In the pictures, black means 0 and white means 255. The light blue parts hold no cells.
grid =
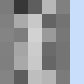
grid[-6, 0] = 123
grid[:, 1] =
[55, 170, 125, 165, 169, 93]
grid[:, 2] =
[94, 200, 210, 204, 201, 190]
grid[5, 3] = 181
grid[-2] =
[127, 169, 201, 102, 116]
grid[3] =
[128, 165, 204, 107, 116]

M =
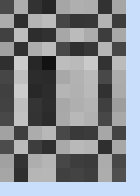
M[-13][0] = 73
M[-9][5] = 186
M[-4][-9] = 162
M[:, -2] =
[50, 179, 61, 182, 50, 72, 49, 63, 71, 167, 47, 172, 173]
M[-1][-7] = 182
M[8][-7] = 51
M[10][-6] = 47
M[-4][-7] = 172
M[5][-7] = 44
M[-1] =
[166, 47, 182, 183, 64, 67, 62, 173, 79]
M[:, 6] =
[173, 55, 172, 55, 202, 186, 185, 180, 177, 59, 181, 59, 62]
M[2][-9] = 65
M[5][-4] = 178
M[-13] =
[73, 173, 50, 38, 166, 175, 173, 50, 165]
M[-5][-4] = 184
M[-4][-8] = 62
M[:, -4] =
[175, 54, 187, 47, 186, 178, 177, 175, 184, 57, 185, 61, 67]
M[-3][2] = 61
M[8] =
[72, 194, 51, 43, 169, 184, 177, 71, 168]
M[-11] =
[65, 190, 45, 49, 167, 187, 172, 61, 168]
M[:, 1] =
[173, 47, 190, 48, 204, 192, 204, 191, 194, 62, 187, 51, 47]
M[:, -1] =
[165, 60, 168, 70, 187, 172, 170, 157, 168, 68, 167, 72, 79]

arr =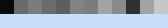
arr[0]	10
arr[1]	106
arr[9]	48
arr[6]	124

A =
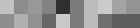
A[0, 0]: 194
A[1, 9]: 93
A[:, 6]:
[188, 187]
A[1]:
[141, 176, 145, 103, 201, 122, 187, 111, 94, 93]
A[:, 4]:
[47, 201]

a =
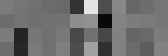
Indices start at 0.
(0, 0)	123
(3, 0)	109
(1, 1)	116
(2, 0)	124
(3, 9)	107
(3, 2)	122
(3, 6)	161
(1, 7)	9
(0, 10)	109
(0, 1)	117
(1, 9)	124
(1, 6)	146
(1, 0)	109
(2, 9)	101

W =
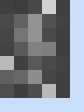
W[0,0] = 64
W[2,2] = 147
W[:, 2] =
[72, 146, 147, 129, 88, 142, 78]
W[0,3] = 209
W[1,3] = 81
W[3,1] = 89
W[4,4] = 66

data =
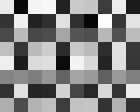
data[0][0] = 234
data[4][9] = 54
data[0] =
[234, 9, 244, 247, 34, 202, 198, 60, 236, 27]
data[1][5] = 48
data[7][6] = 196
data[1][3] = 48
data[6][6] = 39
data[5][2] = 126
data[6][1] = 225
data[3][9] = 56
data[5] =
[133, 139, 126, 150, 99, 164, 154, 97, 154, 128]
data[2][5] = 85
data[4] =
[238, 28, 218, 221, 11, 243, 216, 36, 223, 54]
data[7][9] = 49
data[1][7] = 253
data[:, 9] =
[27, 227, 188, 56, 54, 128, 236, 49]
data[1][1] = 239
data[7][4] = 60
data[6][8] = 53
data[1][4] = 225
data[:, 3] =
[247, 48, 77, 204, 221, 150, 40, 191]
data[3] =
[191, 54, 187, 204, 43, 201, 187, 45, 224, 56]
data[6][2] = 38

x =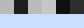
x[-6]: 185
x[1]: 30
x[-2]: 15
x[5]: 46

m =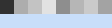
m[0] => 49
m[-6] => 195
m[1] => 173
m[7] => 163

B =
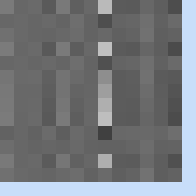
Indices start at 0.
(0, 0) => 122
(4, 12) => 106
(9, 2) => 98
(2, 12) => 98
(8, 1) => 103
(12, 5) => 109
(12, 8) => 95
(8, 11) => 94
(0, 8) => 91
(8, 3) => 89
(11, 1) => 103
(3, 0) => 123
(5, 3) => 96
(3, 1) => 103
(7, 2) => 105
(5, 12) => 89
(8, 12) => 76
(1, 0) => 103
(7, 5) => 97
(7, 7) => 175
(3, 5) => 93
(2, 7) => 104
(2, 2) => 102
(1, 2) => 102
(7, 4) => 118
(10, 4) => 100
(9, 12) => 110
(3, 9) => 89
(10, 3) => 102
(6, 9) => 93
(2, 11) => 95
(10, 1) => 103
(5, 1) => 106

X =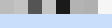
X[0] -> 188
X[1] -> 195
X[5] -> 179
